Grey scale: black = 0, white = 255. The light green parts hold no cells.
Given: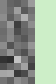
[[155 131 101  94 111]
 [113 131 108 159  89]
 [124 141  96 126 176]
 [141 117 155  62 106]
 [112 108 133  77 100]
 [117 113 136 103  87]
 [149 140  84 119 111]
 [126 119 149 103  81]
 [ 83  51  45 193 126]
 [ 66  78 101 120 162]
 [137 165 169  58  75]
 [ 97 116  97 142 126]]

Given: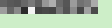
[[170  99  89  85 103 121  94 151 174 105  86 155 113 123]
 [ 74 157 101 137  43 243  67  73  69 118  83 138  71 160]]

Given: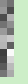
[[113 139]
 [ 77 152]
 [177  76]
 [142 115]
 [111 154]
 [202 187]
 [ 96 182]
 [250  62]
 [214  70]
 [186  90]
 [170 117]]

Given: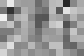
[[169 172 233 163 156 157 108 136 185 190  38 135]
 [183 118  50 108 174 157 122 112 188  88 226 197]
 [148 240 115 178 188 136  87  85 172 164 132 180]
 [177 173 194 127 177 153  88 130 196 208  80 127]
 [146 124 124 153 172 147 113 150 152 168 122 197]
 [179 112 167 195 169 135 124 164 157 156 102 177]
 [148 179 222 136 140 184 145 128 192 192 108 100]
 [112 212 166 145 164 140 155 149 135 183 156 138]]

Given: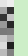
[[238 228]
 [ 51 166]
 [196  52]
 [ 40 152]
 [123 121]
 [172 203]
 [ 33 220]
 [128 187]]

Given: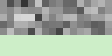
[[153 147  79 124  52 114 194  96 123 135 104 102 176 134 166 179]
 [151 148 136 166 145 139 142 179 149 149 116 120  90 181 189 129]
 [184 173 134 211 215 215  67 166 132 159 180 185 132 139 161 159]
 [158 105 126 175 175 160 146 113 119 121  96 144 126 116  93 100]
 [149 138 188 141 145  75 174 123 108  69 173 138 157 167 109 100]]

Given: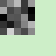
[[153  92 139 185  57]
 [  2 170  70  91  54]
 [ 13   4  87  84 141]
 [180  50  24  73 131]
 [137  73 208 109  73]]

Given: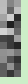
[[160 187 133]
 [191 189 101]
 [ 43 164 205]
 [ 84 129  32]
 [103 211 187]
 [159  68  60]
 [ 38 100  59]
 [120 145 151]
 [ 50 141  84]
 [ 75  92 146]
 [ 99  95  54]]
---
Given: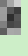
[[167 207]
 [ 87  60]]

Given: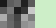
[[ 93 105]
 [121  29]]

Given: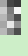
[[ 70  57]
 [123 246]]

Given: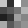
[[ 46 253]
 [ 90 116]]

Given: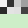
[[ 50 204]
 [227 224]]

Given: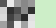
[[235 159]
 [ 49  77]]
